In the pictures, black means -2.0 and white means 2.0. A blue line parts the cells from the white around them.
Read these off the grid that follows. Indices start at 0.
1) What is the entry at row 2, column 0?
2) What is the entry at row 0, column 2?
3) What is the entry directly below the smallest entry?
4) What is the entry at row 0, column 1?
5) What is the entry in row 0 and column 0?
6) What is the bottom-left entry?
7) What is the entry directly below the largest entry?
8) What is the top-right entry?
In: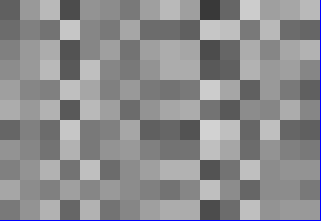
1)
0.0
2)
0.9
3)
1.1
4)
0.4
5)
-0.5
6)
-0.1
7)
1.0
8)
0.9

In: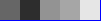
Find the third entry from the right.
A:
0.3
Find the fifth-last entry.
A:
-0.4
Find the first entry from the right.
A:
1.6
